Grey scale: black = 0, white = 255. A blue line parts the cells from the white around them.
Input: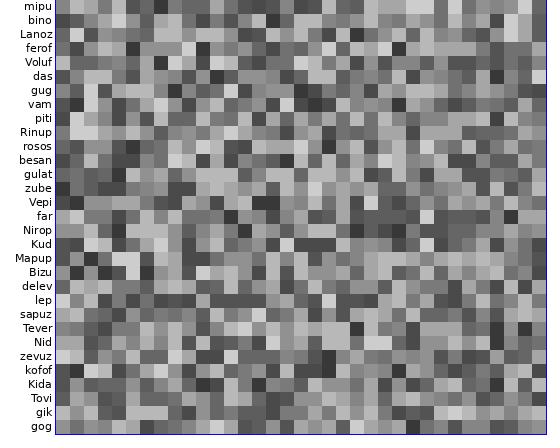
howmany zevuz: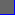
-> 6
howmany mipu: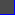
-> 2
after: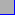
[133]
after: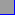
[93]
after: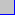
[122]
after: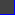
[184]

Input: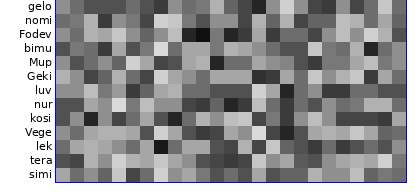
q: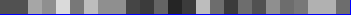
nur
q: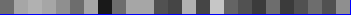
lek
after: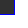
[59]
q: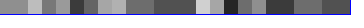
luv
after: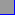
[59]
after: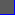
[81]
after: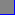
[81]

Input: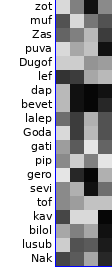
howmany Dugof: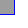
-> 1
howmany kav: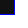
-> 0
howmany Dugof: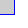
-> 2
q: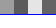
gati

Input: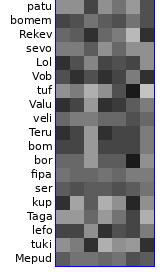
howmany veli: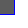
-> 0
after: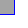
[92]
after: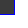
[92]
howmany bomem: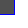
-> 3
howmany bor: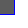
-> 2
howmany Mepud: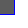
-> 2
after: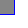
[69]

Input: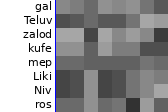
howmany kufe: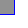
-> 2
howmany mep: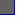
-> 4

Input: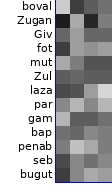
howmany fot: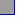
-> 2
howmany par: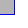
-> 2
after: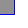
[157]
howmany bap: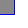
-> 1
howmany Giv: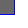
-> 3
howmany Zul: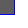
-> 3
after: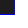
[169]

